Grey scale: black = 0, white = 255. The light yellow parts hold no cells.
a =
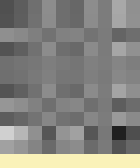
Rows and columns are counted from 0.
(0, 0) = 80
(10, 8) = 82
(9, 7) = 120
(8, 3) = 135
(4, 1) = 116
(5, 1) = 114
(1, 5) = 104
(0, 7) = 124
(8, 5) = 109
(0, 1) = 93
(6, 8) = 164
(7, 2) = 129
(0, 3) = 141
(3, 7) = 123
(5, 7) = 122
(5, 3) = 128
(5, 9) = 131
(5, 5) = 118
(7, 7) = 122
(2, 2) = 127
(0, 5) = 103
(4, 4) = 121
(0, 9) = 144
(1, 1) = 94
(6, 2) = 113
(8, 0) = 93
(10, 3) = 106
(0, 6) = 141
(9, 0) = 208
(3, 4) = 110
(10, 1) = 149

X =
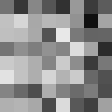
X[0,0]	115
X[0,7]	92
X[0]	[115, 55, 135, 85, 49, 153, 59, 92]
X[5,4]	179
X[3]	[116, 143, 126, 146, 133, 221, 165, 43]
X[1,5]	146
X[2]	[191, 188, 169, 83, 232, 121, 100, 101]
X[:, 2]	[135, 168, 169, 126, 174, 174, 77, 168]
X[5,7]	81
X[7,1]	180
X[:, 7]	[92, 165, 101, 43, 120, 81, 77, 161]
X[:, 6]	[59, 16, 100, 165, 58, 104, 124, 64]
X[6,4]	129
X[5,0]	226

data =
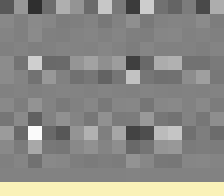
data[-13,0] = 88
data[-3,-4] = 152
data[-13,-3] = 124
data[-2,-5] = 120
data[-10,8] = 130
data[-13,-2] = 73
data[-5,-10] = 119
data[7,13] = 130
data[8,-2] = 119
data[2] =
[132, 128, 139, 128, 127, 131, 133, 129, 133, 127, 126, 134, 135, 129, 131, 128]
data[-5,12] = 114
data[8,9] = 124
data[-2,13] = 134
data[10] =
[137, 123, 168, 120, 118, 137, 145, 132, 142, 105, 116, 149, 152, 123, 125, 124]
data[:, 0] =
[88, 136, 132, 128, 140, 139, 129, 137, 118, 155, 137, 128, 130]
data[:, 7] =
[199, 120, 129, 134, 143, 99, 132, 121, 145, 127, 132, 126, 130]
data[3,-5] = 129
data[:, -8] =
[121, 130, 133, 130, 157, 118, 130, 134, 123, 166, 142, 124, 130]
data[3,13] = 130
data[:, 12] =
[100, 132, 135, 129, 177, 113, 129, 137, 114, 197, 152, 119, 130]
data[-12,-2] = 139
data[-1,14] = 130
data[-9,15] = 122
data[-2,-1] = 132
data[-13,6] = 107
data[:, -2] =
[73, 139, 131, 127, 114, 159, 129, 137, 119, 126, 125, 135, 130]
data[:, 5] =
[148, 127, 131, 131, 149, 113, 131, 129, 132, 148, 137, 126, 130]
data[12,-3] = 130
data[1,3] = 134
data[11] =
[128, 133, 113, 137, 135, 126, 123, 126, 124, 147, 135, 120, 119, 134, 135, 132]
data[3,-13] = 129
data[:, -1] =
[173, 125, 128, 132, 122, 120, 131, 124, 142, 108, 124, 132, 130]
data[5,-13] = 152

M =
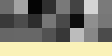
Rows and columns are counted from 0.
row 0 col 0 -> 109
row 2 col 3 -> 82
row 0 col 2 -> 4
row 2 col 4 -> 55
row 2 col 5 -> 188
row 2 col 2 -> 103
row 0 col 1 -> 163

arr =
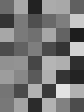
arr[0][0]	107
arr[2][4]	99
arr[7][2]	43
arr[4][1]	147
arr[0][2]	34
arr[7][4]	129
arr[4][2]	70
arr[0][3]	171
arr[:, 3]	[171, 105, 167, 74, 181, 176, 57, 178]
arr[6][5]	177
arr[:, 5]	[96, 202, 29, 210, 46, 35, 177, 76]
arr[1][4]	126
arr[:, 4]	[168, 126, 99, 52, 175, 52, 226, 129]
